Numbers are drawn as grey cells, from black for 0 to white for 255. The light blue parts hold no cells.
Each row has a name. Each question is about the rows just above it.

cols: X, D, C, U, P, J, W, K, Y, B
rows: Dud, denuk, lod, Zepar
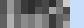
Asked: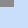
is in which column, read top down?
U
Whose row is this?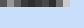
Dud

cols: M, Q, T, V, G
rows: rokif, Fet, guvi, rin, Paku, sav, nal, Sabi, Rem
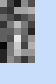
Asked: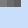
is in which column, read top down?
V
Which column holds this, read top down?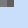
Q
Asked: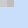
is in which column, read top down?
T
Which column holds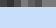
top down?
Q
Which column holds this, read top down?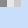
T
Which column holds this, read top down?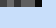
M
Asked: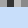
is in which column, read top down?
T

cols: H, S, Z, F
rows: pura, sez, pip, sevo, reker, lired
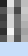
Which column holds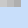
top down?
F
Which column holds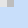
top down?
S
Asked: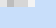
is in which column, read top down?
S
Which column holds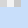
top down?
S
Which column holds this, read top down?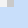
S

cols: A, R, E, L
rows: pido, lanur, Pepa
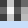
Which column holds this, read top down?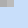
L
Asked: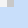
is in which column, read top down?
R

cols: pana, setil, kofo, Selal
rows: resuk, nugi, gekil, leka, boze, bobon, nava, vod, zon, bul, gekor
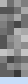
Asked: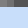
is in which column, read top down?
pana
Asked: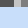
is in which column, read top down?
pana
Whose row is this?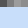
nava

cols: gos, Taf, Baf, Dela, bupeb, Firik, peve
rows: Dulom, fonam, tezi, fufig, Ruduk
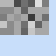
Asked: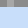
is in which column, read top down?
Taf
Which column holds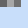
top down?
Dela
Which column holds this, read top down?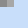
Taf
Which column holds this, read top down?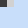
bupeb
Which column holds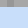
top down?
Baf
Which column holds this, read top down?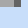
Firik

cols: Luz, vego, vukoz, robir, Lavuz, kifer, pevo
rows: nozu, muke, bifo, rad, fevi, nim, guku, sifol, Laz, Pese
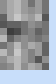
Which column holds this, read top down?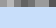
kifer
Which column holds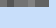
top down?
pevo

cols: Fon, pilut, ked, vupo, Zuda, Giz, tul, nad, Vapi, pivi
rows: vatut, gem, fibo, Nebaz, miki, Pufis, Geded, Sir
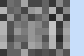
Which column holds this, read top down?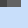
pilut
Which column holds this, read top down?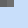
ked
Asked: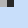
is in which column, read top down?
nad
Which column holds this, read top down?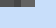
pilut
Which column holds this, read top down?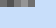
ked
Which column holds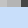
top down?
nad
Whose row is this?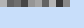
gem

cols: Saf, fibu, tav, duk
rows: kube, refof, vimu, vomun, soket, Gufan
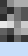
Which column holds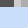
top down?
duk
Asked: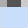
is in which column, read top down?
duk

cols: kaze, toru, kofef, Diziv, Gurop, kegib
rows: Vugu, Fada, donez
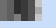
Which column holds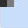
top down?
kofef
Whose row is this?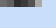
Fada
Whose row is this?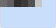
Vugu
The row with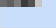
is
donez
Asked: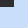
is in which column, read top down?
kofef

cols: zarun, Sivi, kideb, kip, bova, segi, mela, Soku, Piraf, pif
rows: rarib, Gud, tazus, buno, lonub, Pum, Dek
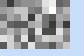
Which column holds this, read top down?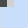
mela
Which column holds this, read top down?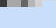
Sivi
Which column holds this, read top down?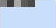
bova
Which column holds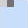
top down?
mela
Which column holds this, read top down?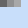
Piraf
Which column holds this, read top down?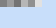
zarun

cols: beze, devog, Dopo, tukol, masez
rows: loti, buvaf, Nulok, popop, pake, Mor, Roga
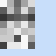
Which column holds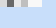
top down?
tukol
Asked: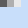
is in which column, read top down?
Dopo
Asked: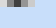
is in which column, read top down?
masez

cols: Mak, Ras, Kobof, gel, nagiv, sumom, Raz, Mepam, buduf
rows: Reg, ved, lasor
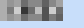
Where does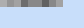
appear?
Reg
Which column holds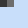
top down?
gel
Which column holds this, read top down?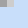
Kobof
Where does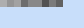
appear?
lasor
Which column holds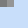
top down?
Ras

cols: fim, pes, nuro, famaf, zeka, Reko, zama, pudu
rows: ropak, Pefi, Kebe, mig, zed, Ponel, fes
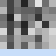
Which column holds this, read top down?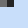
famaf
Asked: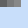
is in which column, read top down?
zeka
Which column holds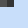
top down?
Reko
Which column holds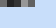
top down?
famaf

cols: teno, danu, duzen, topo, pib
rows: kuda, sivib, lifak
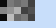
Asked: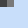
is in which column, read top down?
topo
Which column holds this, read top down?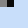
teno
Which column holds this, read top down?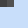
pib
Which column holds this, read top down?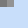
danu
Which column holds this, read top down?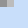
danu

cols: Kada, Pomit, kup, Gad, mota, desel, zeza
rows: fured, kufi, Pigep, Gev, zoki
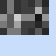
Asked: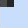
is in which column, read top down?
zeza
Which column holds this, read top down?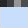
zeza

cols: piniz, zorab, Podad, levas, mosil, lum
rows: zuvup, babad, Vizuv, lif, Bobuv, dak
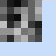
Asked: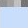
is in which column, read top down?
levas
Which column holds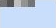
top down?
piniz
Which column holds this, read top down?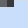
mosil
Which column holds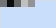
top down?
Podad
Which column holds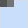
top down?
piniz
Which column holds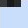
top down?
zorab
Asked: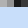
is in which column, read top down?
lum

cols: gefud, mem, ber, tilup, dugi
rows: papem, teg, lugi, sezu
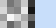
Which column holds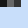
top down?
dugi
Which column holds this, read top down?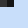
dugi
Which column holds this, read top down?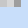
gefud
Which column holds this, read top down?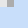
tilup
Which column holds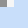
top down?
mem
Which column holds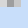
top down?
gefud
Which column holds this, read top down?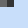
dugi

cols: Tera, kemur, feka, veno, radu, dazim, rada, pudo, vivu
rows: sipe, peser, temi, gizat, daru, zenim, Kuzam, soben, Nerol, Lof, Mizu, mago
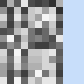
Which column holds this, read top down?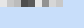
pudo
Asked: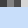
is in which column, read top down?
veno

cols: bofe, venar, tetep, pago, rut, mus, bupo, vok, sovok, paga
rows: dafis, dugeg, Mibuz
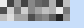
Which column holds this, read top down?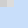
venar
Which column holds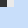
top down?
sovok
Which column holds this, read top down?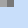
mus
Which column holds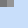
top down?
paga

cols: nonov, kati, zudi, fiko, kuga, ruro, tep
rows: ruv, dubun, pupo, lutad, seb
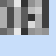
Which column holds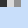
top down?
kuga
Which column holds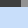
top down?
tep

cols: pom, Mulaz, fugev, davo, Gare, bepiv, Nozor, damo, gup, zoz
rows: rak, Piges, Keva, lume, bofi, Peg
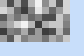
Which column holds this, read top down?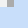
davo
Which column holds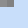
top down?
zoz
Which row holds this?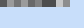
Keva
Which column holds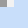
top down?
davo
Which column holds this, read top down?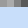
Mulaz

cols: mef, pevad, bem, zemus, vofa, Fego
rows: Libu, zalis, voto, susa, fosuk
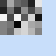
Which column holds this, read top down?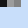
Fego
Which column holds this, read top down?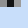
Fego
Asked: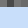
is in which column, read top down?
pevad
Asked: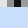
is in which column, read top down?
Fego
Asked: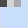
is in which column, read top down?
vofa

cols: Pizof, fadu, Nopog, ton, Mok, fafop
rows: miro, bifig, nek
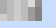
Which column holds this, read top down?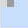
Mok
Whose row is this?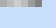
bifig
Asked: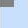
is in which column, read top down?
fafop
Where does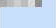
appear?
miro

